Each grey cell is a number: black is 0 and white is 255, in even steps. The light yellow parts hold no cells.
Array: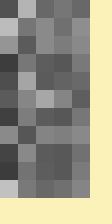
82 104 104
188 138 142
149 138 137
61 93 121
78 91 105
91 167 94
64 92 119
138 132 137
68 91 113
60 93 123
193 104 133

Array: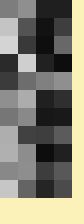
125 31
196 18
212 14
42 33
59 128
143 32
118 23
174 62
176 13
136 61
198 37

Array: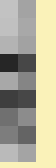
194
192
179
38
168
62
112
125
186

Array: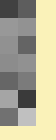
65
152
145
140
102
165
113

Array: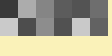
57 133 83
202 141 201

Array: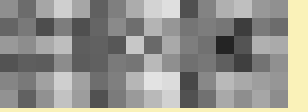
143 166 166 127 211 80 176 152
101 77 79 138 180 117 118 122
153 170 94 87 105 126 36 176
83 92 92 122 185 112 95 115
133 161 161 127 227 71 185 158
146 145 157 123 185 81 169 166
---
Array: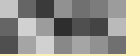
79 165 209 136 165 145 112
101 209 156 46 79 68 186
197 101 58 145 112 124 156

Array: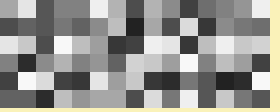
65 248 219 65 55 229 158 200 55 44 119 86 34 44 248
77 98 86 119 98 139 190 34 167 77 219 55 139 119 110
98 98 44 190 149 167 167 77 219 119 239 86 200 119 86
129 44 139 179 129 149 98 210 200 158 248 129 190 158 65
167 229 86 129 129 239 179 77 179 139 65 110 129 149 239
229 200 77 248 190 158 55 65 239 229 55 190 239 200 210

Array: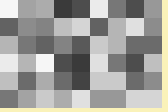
98 140 131 191 213 98 181 224 140
119 163 202 172 224 152 152 213 213
181 119 98 131 89 202 181 107 107
191 107 172 107 67 202 202 107 140
235 181 246 77 58 224 119 77 191
246 163 172 58 77 235 119 77 152

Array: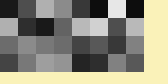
25 78 176 139 56 13 231 13
68 120 158 148 36 46 129 88
108 139 120 108 68 88 56 129
176 46 25 99 185 209 78 185

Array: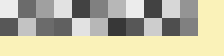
87 195 107 96 226 183 55 87 205 78 128
236 107 160 226 66 128 183 236 66 215 148

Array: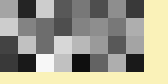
57 25 247 193 15 99 174 25
67 193 109 215 184 154 88 164
164 36 205 88 120 78 142 57
205 131 109 78 131 142 120 174

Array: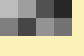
126 70 147 114
188 158 81 39

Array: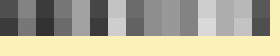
59 119 50 107 162 59 206 98 142 152 131 217 173 195 79
79 131 59 119 162 70 195 107 142 152 131 206 173 184 88
